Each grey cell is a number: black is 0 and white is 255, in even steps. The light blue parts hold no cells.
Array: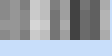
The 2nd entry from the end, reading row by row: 96
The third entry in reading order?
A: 127
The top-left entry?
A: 138
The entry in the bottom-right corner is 171
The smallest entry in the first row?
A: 66
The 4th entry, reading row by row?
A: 202
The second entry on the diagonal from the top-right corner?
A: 96
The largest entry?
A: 214
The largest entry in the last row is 202
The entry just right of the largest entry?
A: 202
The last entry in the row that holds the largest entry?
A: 180

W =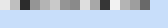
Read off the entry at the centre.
138
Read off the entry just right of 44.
149

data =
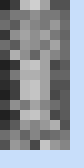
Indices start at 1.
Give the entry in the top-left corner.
32
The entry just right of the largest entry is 163
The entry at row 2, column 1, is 91
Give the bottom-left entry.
82
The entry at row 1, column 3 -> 187
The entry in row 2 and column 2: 121
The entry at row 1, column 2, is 63
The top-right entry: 82
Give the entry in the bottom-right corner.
133
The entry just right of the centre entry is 163
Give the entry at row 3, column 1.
110
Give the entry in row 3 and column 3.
152
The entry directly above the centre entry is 196

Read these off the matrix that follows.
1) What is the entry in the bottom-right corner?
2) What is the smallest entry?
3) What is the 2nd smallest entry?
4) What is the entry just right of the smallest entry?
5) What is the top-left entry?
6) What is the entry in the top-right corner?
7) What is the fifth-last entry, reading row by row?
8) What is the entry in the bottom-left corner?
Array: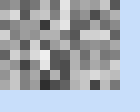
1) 119
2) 46
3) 56
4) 77
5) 129
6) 87
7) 178
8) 169

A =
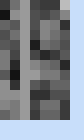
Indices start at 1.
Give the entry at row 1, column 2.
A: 112
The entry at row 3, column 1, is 100
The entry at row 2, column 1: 19
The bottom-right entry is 58
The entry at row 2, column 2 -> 143
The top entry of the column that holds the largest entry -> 188
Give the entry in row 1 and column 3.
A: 154
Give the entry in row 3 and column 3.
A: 154
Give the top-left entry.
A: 58
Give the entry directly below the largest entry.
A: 133
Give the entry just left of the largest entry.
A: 58
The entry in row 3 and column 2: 88

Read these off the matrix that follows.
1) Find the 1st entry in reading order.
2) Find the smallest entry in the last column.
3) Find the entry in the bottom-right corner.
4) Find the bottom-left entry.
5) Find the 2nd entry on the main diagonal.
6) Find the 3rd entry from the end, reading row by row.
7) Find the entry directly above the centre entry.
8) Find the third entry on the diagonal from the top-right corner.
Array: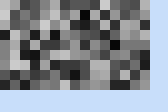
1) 191
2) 28
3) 150
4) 37
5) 77
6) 37
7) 119
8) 170

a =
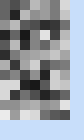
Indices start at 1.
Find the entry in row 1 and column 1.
101
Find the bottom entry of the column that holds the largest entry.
235
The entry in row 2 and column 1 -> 101
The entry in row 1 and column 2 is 78
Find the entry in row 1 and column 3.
113
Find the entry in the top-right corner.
216
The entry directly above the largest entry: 144
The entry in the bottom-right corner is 78
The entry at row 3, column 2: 185
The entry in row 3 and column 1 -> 144
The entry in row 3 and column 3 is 89
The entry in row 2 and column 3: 185
